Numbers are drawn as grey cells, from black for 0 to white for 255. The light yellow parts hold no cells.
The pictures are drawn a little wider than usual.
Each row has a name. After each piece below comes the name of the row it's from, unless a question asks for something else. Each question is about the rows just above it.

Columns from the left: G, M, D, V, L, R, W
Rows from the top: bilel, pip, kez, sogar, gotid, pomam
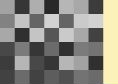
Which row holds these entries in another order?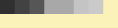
kez
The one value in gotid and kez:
48
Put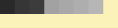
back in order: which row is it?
bilel
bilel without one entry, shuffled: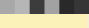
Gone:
174

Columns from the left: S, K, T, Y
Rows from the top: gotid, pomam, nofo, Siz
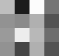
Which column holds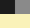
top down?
K
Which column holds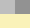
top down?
S

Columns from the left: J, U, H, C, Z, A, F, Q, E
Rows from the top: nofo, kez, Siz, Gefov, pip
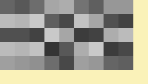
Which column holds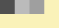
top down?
J
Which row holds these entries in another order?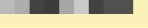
Siz

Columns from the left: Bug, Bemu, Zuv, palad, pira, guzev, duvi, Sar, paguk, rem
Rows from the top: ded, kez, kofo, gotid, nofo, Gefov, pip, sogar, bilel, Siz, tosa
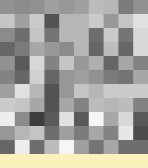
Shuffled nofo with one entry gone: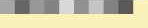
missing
175
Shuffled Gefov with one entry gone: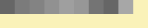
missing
208
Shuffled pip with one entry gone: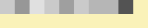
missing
196
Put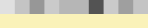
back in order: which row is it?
kez

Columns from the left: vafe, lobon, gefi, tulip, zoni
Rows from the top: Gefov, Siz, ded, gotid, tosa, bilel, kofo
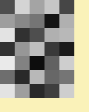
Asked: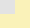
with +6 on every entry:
233
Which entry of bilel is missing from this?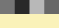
110

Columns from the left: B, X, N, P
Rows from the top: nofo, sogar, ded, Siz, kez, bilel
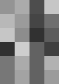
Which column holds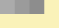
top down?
X
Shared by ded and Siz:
49
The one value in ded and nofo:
198
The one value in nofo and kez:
171
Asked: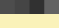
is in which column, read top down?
N
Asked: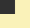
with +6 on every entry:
55

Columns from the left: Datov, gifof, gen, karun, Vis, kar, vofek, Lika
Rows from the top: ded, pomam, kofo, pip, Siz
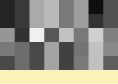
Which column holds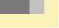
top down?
Vis
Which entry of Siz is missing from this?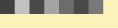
94
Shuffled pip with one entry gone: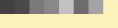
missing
115
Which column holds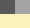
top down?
karun

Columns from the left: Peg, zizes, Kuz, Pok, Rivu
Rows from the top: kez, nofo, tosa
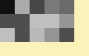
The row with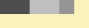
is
nofo
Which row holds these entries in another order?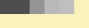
tosa
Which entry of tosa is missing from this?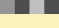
185

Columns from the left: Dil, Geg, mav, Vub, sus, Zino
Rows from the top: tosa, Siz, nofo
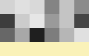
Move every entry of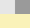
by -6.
224 148
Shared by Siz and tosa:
196
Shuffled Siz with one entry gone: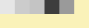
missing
69
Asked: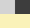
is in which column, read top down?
Dil
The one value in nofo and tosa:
224
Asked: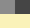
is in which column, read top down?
Zino

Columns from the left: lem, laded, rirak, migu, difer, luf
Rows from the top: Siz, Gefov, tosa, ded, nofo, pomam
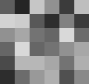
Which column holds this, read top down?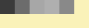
luf
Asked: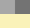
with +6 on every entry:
173 121
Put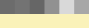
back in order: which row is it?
tosa
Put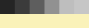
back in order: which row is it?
Siz

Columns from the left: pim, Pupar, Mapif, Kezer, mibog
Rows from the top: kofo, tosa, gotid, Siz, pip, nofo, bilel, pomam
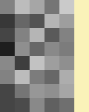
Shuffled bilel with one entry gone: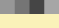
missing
143
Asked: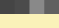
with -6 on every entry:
63 69 131 90

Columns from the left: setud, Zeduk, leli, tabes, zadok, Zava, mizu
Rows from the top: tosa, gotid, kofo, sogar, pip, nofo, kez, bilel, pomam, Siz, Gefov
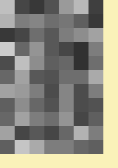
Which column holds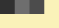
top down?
Zava
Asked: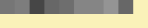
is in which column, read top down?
zadok
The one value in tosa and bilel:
82
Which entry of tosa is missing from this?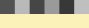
63
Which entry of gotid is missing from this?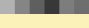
118
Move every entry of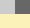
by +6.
210 109

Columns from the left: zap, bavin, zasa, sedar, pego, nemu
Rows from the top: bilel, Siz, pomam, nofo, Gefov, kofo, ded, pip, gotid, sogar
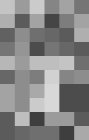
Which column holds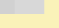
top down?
sedar
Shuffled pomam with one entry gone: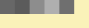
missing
97
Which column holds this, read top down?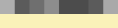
nemu

